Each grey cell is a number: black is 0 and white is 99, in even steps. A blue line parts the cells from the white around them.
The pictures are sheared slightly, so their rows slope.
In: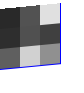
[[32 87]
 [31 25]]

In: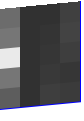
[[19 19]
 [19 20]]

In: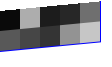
[[67 11]
 [27 20]]

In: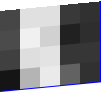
[[87 87]
 [93 81]]

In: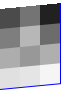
[[45 13]
 [71 42]]

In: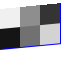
[[55 20]
 [44 82]]

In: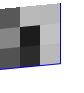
[[72 71]
 [11 75]]

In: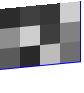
[[25 21]
 [80 24]]

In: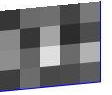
[[41 43]
 [21 64]]
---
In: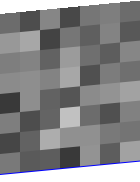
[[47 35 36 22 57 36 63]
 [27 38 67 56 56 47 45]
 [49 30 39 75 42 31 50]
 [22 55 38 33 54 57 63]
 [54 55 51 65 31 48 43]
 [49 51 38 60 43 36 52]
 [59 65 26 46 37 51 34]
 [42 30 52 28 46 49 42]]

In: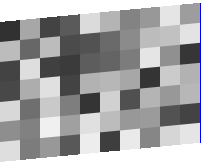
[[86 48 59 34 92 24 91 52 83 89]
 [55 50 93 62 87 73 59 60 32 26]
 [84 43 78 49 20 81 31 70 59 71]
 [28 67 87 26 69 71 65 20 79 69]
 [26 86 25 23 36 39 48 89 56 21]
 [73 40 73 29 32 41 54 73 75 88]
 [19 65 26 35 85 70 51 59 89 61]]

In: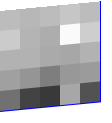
[[44 26 22 65 32]
 [62 58 49 59 60]
 [69 69 66 65 69]
 [79 70 67 97 80]
 [73 71 73 77 73]]

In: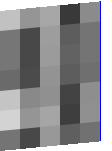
[[45 28 59 37 44]
 [82 58 64 24 56]
 [76 53 56 26 55]
 [41 29 57 36 43]
 [46 28 60 38 45]
 [46 28 61 36 45]
 [75 58 65 22 54]]

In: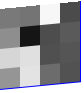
[[58 88 42 32]
 [83 87 31 33]
 [55  8 30 35]
 [47 45 96 29]]

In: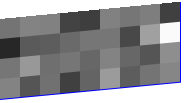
[[51 33 44 25 39 60 36 45 52]
 [46 59 43 46 40 51 40 33 55]
 [15 35 36 41 46 46 28 62 97]
 [45 51 50 26 24 50 46 49 25]]

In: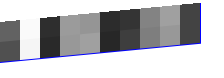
[[31 95 16 59 62 15 24 49 59 26]
 [38 97 18 60 58 17 20 51 62 26]]
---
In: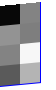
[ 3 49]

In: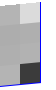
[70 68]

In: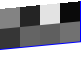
[51 39]

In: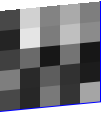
[28 89  9 19 64]

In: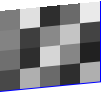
[48 24 83 18]

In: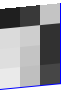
[12 80 19]
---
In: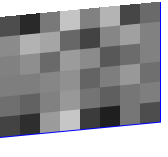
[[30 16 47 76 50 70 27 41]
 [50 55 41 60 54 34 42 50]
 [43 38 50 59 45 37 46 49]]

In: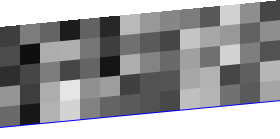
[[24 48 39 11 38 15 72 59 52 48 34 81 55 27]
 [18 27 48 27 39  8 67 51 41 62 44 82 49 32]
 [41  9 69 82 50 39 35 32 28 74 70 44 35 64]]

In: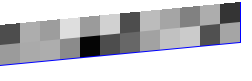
[[30 67 61 86 60 81 30 73 64 50 67 20]]

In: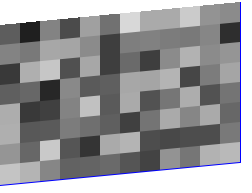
[[36 12 51 29 62 44 84 66 66 79 57 54]
 [22 68 77 31 65 24 41 24 54 69 54 58]
 [67 22 25 51 75 35 66 32 46 67 32 45]
 [58 40 78 33 20 66 70 30 28 30 30 47]]

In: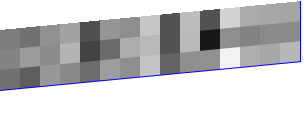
[[48 44 56 63 31 58 55 77 32 73 32 82 66 65 64]
 [44 36 59 53 42 61 55 76 39 55 56 94 68 65 71]]

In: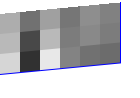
[[67 44 62 46 55 50]
 [83 19 90 51 44 42]]
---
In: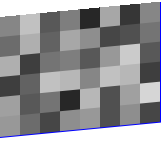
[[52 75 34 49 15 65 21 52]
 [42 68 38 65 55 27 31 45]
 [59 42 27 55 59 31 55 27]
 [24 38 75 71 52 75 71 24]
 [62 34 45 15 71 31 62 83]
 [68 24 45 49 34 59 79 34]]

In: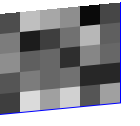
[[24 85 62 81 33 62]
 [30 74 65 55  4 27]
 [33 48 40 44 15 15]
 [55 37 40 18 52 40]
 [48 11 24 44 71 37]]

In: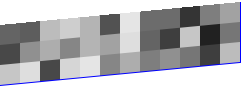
[[77 86 28 83 89 52 67 49 56 46 24 73]
 [28 56 67 52 70 63 86 39 24 77 13 46]
 [39 36 73 80 70 32 89 42 42 20 49 63]]

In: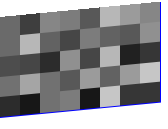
[[41 71 38 27 48 38 34 56]
 [44 64 44 34 60 38 60 77]
 [30 27 17 56 27 71 13 21]
 [41 24 52 48 34 71 60 52]
 [17  9 44 48  9 77 21 21]]

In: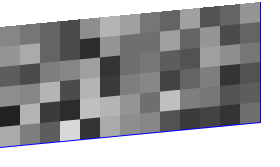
[[13 70 23 17 74 70 58 43 74 49 46 32 36]
 [58 66 39 29 17 58 43 43 62 39 58 29 39]
 [55 52 70 29 70 23 49 52 26 39 49 20 32]
 [66 49 36 84 20 66 55 52 32 23 26 20 43]
 [52 46 39 29 55 70 62 46 39 62 32 39 58]
 [36 29 49 52 62 20 43 46 36 32 62 55 46]]

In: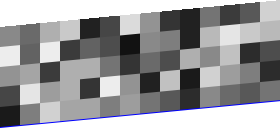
[[27 89 61 68 20 92 57 13 75 10 81 61 49 17]
 [57 64 23 68 68 45 20 41 30 68 53 75 17 30]
 [10 49 81 64 64 49 61 45 34 17 53 41 34 45]
 [53 41 68 78 13 27 85 57 20 13 45 23 34 81]
 [92 38 92 23 38 30  7 53 49 13 72 89 78 72]]

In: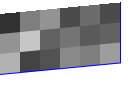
[[57 77 38 45 35 38]
 [19 49 57 29 42 29]
 [69 26 32 53 49 61]]

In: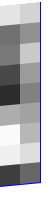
[[93 86]
 [89 82]
 [47 78]
 [97 71]
 [67 63]
 [28 60]
 [44 56]
 [17 50]
 [24 40]]

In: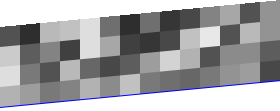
[[69 61 47 51 69 54 75 47 43 40 47 57 61 28]
 [86 47 32 72 40 28 36 61 82 69 32 54 54 36]
 [79 36 51 25 86 65 25 21 28 75 90 32 72 57]
 [32 18 72 75 86 43 18 43 21 28 51 65 32 57]]
